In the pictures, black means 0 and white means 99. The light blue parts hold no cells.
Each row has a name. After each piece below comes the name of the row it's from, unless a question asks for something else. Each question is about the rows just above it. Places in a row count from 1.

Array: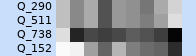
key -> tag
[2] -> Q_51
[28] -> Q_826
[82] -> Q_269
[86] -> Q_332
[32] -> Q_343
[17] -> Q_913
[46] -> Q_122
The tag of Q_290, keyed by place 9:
Q_269
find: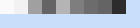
Q_152

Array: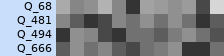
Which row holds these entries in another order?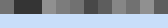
Q_666
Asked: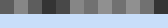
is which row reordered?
Q_481
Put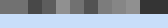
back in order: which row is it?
Q_494
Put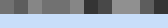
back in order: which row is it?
Q_481
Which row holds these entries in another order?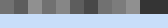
Q_666
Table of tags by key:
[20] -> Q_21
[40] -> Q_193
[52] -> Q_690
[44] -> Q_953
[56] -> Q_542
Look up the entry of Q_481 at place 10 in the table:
Q_953
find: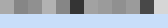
Q_68

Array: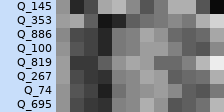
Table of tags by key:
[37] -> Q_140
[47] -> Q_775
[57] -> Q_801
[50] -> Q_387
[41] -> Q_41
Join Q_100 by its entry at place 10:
Q_140
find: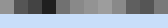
Q_74
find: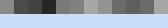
Q_886

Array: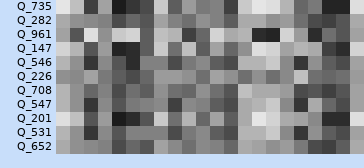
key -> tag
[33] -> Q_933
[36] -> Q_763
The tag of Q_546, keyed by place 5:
Q_933
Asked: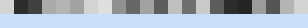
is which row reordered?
Q_147

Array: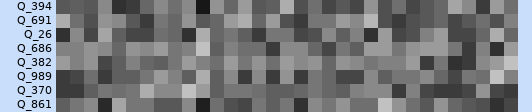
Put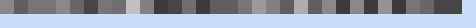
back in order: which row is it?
Q_989
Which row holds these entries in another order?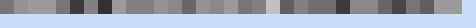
Q_686

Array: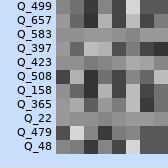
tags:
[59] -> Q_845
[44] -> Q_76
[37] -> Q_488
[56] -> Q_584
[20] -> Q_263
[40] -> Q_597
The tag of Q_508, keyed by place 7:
Q_597
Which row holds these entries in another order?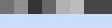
Q_158
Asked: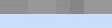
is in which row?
Q_583
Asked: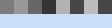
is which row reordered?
Q_657
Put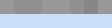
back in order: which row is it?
Q_583
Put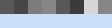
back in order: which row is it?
Q_48

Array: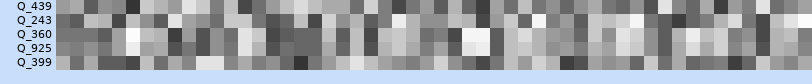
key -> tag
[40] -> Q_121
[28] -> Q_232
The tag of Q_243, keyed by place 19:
Q_232
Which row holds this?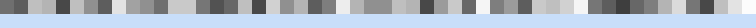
Q_243
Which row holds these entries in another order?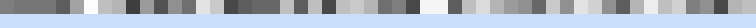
Q_360
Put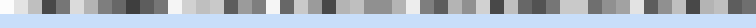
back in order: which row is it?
Q_243
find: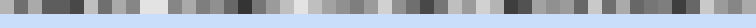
Q_399
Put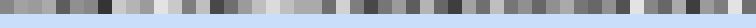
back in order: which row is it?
Q_439
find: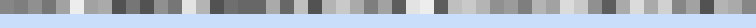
Q_925

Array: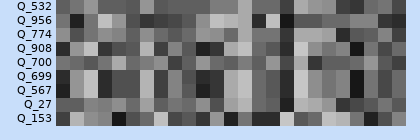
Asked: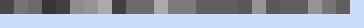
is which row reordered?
Q_532
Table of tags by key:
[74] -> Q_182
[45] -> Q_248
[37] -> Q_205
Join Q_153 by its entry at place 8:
Q_182
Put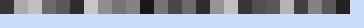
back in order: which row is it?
Q_908
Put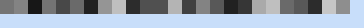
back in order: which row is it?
Q_567

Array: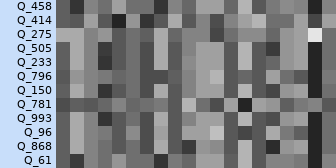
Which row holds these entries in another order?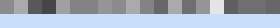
Q_275
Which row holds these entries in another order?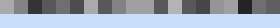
Q_150
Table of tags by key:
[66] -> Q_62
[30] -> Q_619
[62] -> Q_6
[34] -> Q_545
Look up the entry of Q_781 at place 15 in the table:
Q_6
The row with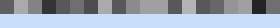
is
Q_233
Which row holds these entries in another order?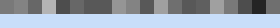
Q_796
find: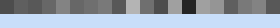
Q_781

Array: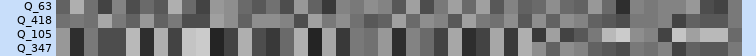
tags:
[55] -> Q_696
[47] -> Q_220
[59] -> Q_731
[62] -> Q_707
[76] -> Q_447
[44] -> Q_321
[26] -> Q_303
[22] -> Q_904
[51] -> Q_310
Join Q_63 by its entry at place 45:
Q_310
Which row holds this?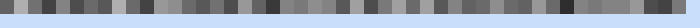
Q_63
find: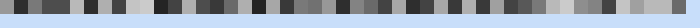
Q_105
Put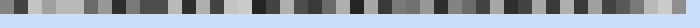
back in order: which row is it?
Q_105
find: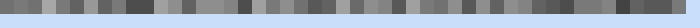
Q_418

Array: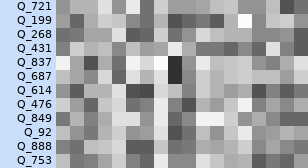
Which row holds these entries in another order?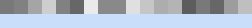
Q_753
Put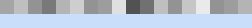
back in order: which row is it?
Q_92
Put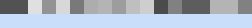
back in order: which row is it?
Q_614

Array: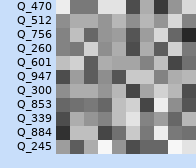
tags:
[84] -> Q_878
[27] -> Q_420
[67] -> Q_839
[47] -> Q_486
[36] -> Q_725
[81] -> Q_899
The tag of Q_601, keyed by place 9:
Q_420
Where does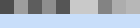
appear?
Q_947
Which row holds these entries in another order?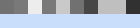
Q_884
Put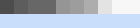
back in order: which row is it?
Q_245
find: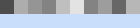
Q_339

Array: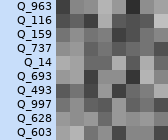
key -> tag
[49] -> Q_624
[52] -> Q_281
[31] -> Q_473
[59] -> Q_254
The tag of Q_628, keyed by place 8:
Q_624
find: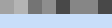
Q_603
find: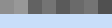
Q_737
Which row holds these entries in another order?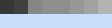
Q_693
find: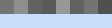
Q_997
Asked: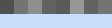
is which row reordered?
Q_997

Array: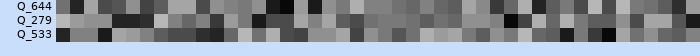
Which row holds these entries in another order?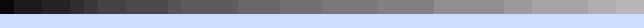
Q_533
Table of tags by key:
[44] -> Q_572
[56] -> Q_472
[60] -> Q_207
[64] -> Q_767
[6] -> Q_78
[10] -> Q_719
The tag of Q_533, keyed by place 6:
Q_207
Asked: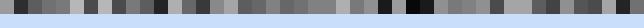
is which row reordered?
Q_644
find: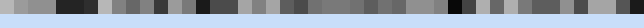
Q_279
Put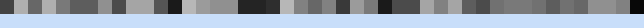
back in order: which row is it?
Q_279

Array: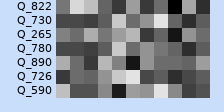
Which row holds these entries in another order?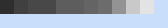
Q_730
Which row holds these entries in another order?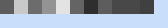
Q_730
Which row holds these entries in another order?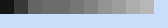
Q_265

